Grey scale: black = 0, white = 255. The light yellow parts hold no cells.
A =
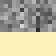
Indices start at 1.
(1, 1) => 122
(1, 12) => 100
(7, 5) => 126
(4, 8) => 114
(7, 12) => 139
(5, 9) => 171
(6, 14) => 150
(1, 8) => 148
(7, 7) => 168
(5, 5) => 178
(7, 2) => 126
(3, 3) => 149
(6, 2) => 148
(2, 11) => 119
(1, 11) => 145
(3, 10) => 80
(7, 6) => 214
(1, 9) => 184
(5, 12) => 103
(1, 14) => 142
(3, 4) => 171
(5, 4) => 118
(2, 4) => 161
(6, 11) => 114
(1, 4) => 156
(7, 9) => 120
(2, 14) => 164
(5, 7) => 139
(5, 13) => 132
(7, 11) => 119
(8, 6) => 147
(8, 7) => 126
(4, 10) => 168
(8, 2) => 128

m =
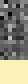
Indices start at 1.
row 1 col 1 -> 134
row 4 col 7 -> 88
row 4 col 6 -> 148
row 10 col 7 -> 113
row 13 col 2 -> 69
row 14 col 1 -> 38
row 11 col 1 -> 108
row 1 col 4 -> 107
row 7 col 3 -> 175
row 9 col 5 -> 76
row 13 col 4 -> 72
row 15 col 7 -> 109
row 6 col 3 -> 106
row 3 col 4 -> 86
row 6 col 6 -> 107
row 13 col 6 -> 88
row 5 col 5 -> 85
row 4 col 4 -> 89
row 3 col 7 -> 101
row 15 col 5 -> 95
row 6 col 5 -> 49
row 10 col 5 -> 44
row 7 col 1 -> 57
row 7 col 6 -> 72
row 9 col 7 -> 91
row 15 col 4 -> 112
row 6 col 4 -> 109
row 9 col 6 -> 99
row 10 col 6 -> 45
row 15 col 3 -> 120
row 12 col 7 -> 94
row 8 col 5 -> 70
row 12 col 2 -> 95
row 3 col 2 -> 92
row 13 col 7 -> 92

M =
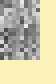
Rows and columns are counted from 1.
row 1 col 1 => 101
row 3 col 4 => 185
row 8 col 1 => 175
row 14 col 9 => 146
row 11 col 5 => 144
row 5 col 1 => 224
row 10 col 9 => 129
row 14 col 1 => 100
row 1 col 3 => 132
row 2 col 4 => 150
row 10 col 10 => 167
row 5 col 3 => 189
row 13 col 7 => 197
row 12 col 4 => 137
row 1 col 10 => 154
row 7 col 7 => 237
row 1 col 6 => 233
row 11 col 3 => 153
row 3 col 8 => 147
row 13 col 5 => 168
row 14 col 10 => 184
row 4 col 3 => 142
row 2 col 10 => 215
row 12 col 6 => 165
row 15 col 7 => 116
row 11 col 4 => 125
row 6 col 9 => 143
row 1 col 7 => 114
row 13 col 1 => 210
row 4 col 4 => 175
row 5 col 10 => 197
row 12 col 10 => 141
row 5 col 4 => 167
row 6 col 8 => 195
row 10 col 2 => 62
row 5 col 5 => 158
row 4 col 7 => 189

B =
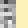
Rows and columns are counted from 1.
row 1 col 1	146
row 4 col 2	220
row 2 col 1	202
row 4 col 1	224
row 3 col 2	92
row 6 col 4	144
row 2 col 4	165
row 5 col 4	156

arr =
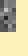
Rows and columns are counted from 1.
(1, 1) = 78
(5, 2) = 35
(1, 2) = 133
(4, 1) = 146
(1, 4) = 121
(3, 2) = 194
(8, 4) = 116
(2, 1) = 82
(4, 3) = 116
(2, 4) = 127
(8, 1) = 88

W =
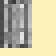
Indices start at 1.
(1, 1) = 75
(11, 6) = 208
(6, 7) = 111
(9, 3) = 126
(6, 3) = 93
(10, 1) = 83
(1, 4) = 59
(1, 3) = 85
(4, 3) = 106
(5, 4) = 148
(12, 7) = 84
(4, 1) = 73
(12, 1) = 83
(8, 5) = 138
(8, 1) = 79
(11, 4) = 145
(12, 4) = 154
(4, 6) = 163
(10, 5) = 154
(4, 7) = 115
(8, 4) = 153
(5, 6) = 172
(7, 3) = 100
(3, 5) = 142
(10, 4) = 159

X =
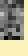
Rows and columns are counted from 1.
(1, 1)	121
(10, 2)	2
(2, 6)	66
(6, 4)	113
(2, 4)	42
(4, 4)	132
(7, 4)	92
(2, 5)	99
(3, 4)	121
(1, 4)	90
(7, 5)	69
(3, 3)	98
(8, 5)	42
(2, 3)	68
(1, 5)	52
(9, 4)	149
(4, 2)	132
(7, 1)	121

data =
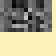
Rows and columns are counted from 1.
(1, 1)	125
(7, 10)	61
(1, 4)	16
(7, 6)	152
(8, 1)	121
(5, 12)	107
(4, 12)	87
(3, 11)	74
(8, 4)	51
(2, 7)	52
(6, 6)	37
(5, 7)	195
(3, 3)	112
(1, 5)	54
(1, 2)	92
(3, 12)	133
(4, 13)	100
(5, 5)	97
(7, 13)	77
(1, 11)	37
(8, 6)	55
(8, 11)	69
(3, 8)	178
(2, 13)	120
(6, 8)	110
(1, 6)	39
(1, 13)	115
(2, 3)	86
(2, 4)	6
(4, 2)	118
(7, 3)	95
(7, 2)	91

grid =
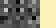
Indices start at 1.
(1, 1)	85
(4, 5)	64
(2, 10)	100
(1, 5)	12
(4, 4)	81
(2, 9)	103
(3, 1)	89
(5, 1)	22
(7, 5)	66
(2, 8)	124
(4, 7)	74
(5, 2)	32
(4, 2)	100
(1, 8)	100
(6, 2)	88
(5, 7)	81
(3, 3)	38
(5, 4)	74
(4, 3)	67
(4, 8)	58

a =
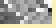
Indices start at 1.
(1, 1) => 106
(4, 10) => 133
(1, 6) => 175
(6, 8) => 140
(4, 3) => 106
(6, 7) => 168
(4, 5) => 235
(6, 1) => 78
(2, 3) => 239
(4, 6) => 161
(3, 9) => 114
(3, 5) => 137
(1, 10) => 106
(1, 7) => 140
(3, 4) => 171
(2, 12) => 113
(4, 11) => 167
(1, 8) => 165
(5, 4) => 104
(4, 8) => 170
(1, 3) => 161
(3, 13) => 33
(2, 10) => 171

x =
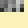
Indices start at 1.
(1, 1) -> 121
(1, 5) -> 201
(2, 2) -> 88
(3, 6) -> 36
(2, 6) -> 96
